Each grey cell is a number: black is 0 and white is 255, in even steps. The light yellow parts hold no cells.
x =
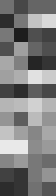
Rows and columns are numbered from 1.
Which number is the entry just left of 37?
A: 128
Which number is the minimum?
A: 29
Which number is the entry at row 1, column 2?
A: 71
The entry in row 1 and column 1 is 113
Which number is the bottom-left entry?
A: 44
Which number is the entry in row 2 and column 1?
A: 44
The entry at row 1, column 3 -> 101
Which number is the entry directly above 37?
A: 101
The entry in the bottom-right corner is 85
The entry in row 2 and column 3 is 195
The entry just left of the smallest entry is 120
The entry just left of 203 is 225
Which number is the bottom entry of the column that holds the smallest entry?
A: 52
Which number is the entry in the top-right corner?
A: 101
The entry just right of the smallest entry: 79

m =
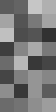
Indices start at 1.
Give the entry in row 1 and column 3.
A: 198
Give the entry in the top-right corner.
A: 176
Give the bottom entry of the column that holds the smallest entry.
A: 157
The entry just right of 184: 56
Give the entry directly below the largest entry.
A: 121
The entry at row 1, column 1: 92
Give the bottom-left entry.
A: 107
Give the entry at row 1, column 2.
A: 100
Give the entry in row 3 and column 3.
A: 84
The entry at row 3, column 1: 192

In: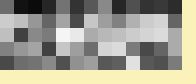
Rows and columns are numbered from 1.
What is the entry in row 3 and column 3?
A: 137
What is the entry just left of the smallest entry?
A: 18
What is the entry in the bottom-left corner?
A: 73
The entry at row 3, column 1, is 191
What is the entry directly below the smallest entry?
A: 151
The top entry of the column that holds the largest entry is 115
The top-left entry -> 109
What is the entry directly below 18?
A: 191
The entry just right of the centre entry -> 184
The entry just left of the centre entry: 233
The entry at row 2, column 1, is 204
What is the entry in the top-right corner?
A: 44
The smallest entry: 11
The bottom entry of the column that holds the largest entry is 80
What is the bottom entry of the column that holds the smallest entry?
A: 115
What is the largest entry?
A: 245
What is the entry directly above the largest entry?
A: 164

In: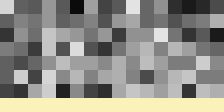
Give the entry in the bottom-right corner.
175
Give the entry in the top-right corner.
75
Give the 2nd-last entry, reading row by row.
189
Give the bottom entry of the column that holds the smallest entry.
137
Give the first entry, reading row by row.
213
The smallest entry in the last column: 26
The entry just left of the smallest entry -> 89
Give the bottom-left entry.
67
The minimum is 11
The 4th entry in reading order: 151
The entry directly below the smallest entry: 110
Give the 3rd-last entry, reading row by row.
52
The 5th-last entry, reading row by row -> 159
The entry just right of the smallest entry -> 159
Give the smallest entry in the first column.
52
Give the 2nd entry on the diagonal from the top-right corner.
124
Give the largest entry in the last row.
205
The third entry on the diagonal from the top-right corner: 52

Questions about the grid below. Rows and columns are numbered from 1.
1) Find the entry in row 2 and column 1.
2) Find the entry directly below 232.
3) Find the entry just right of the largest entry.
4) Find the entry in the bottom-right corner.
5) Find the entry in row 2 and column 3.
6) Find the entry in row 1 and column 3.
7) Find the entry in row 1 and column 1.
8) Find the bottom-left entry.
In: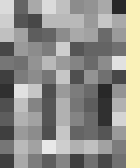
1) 206
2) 93
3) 206
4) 112
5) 71
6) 169
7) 219
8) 63
